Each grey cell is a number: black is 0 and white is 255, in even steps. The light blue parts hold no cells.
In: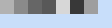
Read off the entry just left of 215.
88
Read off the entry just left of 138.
178

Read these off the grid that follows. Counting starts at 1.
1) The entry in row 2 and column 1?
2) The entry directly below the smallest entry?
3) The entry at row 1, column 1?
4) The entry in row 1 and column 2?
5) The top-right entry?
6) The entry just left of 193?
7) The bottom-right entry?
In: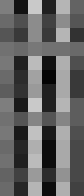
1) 106
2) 32
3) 126
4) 18
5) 99
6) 25
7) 65

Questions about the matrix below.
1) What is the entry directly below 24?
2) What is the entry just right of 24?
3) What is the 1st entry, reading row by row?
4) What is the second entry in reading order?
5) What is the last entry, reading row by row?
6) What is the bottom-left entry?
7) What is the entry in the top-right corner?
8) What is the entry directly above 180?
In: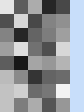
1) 138
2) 165
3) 229
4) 93
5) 151
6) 194
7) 72
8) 215

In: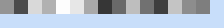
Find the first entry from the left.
148
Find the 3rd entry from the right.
196
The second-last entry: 141
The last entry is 126

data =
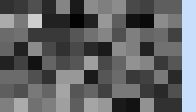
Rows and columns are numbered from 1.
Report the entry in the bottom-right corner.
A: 49
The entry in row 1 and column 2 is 57
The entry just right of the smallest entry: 33
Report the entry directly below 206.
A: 57
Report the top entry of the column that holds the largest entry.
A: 80
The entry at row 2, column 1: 171
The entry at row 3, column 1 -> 107
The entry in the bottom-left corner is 127
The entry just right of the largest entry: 33
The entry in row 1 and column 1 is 49
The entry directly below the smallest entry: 86
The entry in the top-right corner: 94
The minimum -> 3
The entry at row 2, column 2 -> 121
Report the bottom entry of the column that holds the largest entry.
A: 113
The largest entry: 206
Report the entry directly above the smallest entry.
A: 26

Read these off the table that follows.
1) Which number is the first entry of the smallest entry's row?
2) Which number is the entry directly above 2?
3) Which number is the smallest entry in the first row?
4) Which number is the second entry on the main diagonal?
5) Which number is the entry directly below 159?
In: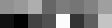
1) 17
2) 153
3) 102
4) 2
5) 196

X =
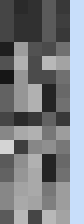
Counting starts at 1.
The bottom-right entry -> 163
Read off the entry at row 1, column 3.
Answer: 48
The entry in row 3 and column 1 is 69
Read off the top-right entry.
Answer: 56
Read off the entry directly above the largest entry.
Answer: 135
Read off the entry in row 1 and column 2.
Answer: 42
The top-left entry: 69
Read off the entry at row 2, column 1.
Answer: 69
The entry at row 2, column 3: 48
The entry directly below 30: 82
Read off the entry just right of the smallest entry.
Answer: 150
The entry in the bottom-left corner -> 90
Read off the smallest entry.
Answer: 22
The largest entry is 212
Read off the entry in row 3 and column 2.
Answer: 48

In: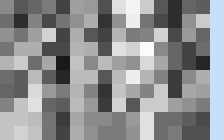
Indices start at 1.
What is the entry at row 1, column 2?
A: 87
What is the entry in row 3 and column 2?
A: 116
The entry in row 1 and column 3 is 101
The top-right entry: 93
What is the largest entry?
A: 251
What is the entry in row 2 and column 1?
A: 109
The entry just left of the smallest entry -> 167
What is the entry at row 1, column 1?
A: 137
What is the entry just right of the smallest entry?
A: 195
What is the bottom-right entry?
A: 80
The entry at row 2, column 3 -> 131
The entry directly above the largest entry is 131
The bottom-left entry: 195
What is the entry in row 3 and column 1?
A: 145
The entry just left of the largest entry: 210
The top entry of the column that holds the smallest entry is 67
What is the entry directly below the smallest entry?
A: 38
